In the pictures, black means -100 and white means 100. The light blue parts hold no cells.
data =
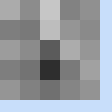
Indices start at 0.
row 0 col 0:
34
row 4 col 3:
4
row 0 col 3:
2
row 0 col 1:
10
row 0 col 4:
13
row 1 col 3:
17
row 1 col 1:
-5

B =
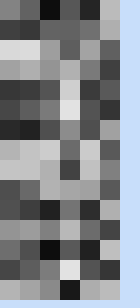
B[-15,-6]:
3
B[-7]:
[54, 53, 39, -48, 51, 0]
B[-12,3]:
39
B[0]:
[3, -23, -90, -32, -71, 47]
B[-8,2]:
60
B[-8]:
[41, 53, 60, -16, 59, -30]
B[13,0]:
-45
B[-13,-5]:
72
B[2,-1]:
-25
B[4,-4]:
-34
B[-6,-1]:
-30
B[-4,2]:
0
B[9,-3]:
30
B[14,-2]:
36
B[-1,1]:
29
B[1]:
[-50, -56, -22, -23, -12, 37]
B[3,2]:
16
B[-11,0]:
-57
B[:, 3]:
[-32, -23, -26, 39, 62, 77, 10, -16, -48, 30, -9, 44, -30, 77, -81]
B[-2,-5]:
-27
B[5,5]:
-59

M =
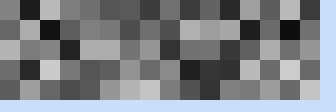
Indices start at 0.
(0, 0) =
2
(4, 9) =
-36
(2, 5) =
35
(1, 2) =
-86
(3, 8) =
8
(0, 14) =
45
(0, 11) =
-68
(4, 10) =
-60
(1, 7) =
-13
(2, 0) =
41
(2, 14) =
-13
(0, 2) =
46
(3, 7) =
-17
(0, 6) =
-30
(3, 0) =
-15
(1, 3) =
-27
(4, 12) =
-5
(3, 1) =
-69
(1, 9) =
38
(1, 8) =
-37
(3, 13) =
-16
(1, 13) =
-16
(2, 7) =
18
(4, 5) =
18

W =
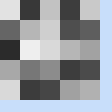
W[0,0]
77
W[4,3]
26
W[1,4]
-26
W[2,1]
87
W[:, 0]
[77, -21, -66, 32, 70]
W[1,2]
62
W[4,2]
-45
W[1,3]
-39
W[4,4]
39

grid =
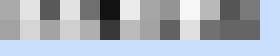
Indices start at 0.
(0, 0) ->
33
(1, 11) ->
-21
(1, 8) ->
-23
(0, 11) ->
-33
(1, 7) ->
28
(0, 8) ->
16
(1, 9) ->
76

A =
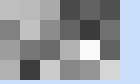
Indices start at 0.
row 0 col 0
50
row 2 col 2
-16
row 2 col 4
95
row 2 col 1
-7
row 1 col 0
1

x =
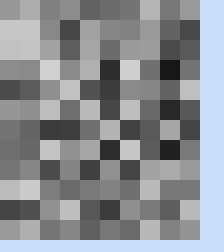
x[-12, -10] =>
19
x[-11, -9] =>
56
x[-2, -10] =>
-46
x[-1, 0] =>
21
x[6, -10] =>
-10
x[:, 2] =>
[0, 7, 27, 63, 12, 48, -53, 53, -41, -2, 14, -8]
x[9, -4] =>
-12
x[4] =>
[-41, -29, 12, 51, -36, -52, 8, 5, -22, 50]
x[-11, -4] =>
2
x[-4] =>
[-8, 5, -41, 4, -50, 13, -47, 27, 33, 20]
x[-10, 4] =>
30
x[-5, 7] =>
-29
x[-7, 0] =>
18
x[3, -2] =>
-82
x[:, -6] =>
[-22, 26, 30, 39, -36, 45, -12, 30, -50, -5, -32, -25]
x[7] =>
[-14, -19, 53, 14, 30, -65, 55, -29, -74, -5]
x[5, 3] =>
-14
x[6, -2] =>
31
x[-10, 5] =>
-16
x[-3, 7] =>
46
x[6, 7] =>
-30
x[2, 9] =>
-30
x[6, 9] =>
-46
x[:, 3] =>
[10, -44, -27, 9, 51, -14, -51, 14, 4, -17, 49, 5]
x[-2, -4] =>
12

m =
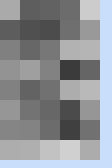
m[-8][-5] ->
33
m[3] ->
[15, 25, 2, -54, -21]
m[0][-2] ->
-15
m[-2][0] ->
4
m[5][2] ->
-19
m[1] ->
[-27, -37, -40, -13, 20]
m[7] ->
[36, 37, 52, 63, 35]
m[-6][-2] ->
40
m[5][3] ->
-41
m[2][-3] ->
-7

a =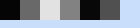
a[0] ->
-96
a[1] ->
-18
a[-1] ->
-37
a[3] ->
2
